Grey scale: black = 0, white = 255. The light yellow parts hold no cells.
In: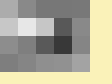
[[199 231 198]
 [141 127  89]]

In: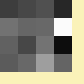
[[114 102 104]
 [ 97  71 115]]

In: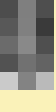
[[ 88 128  58]
 [107 137  79]]

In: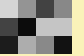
[[ 67  12 197]
 [ 28 173 137]]

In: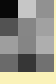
[[ 82 134 161]
 [158 133 174]]

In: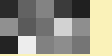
[[144  90 112]
 [ 35 237 129]]
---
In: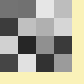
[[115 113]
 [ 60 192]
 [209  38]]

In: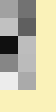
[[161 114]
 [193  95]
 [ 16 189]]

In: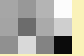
[[166 152]
 [164 108]
 [144 217]]

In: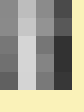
[[137 189]
 [138 198]
 [119 213]]

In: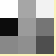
[[254 166]
 [ 12 155]
 [136 143]]

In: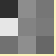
[[ 47 141]
 [230 131]
 [113 142]]
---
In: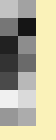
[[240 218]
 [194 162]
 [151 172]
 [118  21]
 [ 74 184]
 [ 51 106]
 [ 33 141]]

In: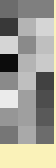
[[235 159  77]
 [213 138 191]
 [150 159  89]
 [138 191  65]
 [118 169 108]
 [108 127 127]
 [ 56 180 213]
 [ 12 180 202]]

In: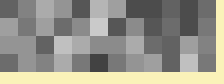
[[159 120 159 108 139 202  86 139  86 108  76 120]
 [148 148  98 192 171 139 139 171 108  98 159 130]
 [108 148 130 171 120  66 120 148 159  98 192 120]
 [ 98 130 171 148  86 181 159  76  76  98  76 108]]

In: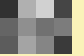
[[101 143 113 124]
 [ 92 164 133  58]
 [ 49 176 209  69]]

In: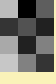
[[199 129  52]
 [188   0  94]
 [169  33 129]
 [ 52  82  33]]

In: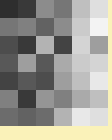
[[128  57 149 128 170 191]
 [118 128  98 140 203 243]
 [108  98 108 179 232 223]
 [ 88 158  88 170 203 212]
 [ 77  57 179  67 212 158]
 [ 67  88  77 158 191 232]
 [ 46  57 140 118 191 223]]

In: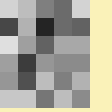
[[223 159  98 168 168]
 [211 189 127 107 211]
 [199 199 118 189 139]
 [159  60 150 139 139]
 [150  80 189 127 178]
 [ 71 178  36 107  98]]
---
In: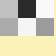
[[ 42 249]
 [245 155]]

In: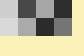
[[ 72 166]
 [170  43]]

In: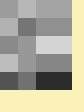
[[183 164]
 [117 144]]

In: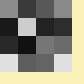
[[ 58  88]
 [205  34]]

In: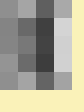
[[165  95]
 [105  64]]

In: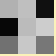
[[191  16]
 [187 205]]
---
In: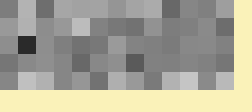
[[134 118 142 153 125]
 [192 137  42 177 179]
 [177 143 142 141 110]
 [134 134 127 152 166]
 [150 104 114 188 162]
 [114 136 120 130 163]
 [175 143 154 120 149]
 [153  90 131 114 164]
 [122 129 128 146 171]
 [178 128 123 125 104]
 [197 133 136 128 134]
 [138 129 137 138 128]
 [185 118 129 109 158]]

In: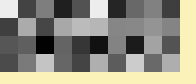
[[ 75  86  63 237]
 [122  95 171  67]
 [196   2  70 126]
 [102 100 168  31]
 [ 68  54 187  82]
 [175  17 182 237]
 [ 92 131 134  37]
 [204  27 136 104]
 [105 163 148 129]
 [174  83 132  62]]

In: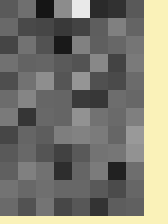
[[106 115  96  89  70 122 108  78 113  69 105  90]
 [ 82 104 128 104 101  53 133 114  99 114  73 111]
 [116 111 113  84  93 104 102 142 101  82  70  21]
 [ 71 103  45  65 126 101 101  85  90  25  57 140]
 [ 87 103 101  89 130 146  58 149  83 129  67 233]
 [ 51  89 123 115 123 114  55  80 136  95  94  42]
 [ 93  75  33 118 102 106 109  74  67 103 128  49]
 [ 96 102 110 146 153 127 103 107 122 117 100  89]]

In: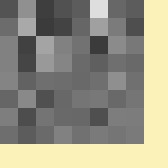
[[110 126 102 132 129 129 108  83]
 [ 92  77 137  98  69  65 169 144]
 [106 116  80 111 153 164  59  62]
 [129 105 104 109 133 129  67  81]
 [113 104 117 105 106 114 102  92]
 [122  79 120 111  95  59 160 222]
 [117 125 105 143 111 139 123 103]
 [122 124 117 112 105 120  78  92]]

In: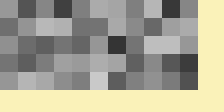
[[150 116 144 111 152]
 [181  94 108 148  84]
 [168 124  95 184 134]
 [141 160 116 177  64]
 [126 154 101 114 127]
 [201 173 150 115 171]
 [ 93 164  52 169 165]
 [128  96 116 138 127]
 [145 137 190 104 182]
 [123  87 190 159  56]
 [ 81  60 151 171 134]]

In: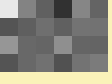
[[ 84 150  84 232]
 [104 104  95 131]
 [113 101 111  96]
 [ 81 143  96  49]
 [115 101 115 134]
 [123 100 114 100]]
